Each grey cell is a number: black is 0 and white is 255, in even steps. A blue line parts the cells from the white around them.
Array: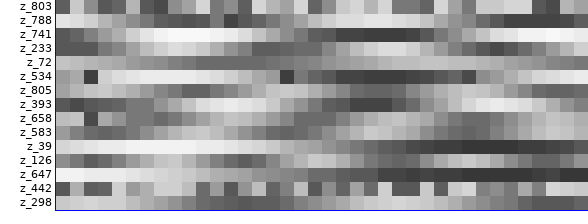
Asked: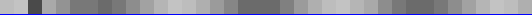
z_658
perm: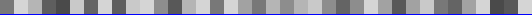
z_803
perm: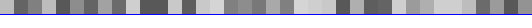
z_442
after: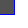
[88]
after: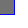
[120]
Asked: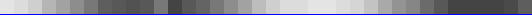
z_788
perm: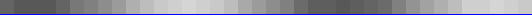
z_298

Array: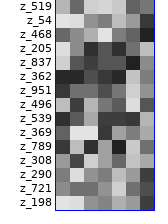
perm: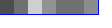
z_721
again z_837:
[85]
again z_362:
[41]
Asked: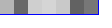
z_519
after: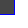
[207]
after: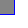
[175]
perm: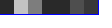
z_362

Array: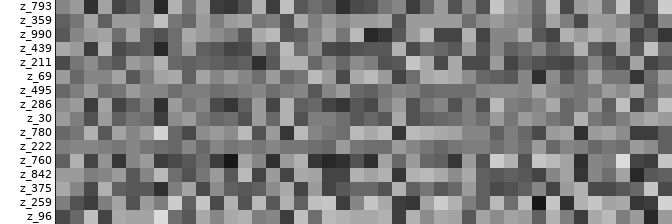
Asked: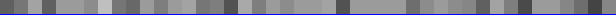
z_359
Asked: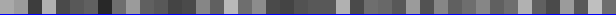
z_439
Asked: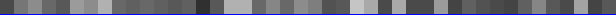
z_211
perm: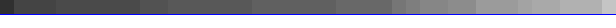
z_375
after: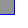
[54]
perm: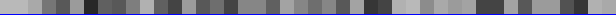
z_842

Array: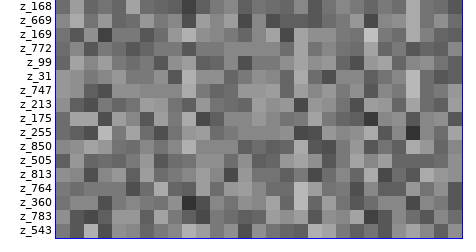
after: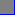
[102]
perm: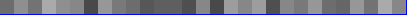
z_669
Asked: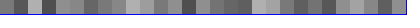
z_543

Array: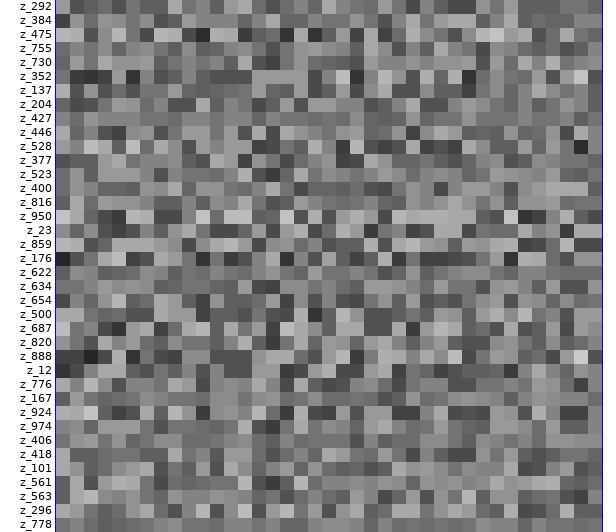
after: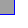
[95]
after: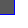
[153]
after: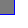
[174]
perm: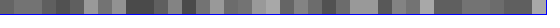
z_418
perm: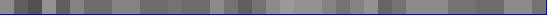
z_167
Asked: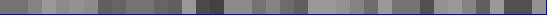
z_634
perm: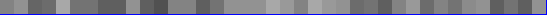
z_816

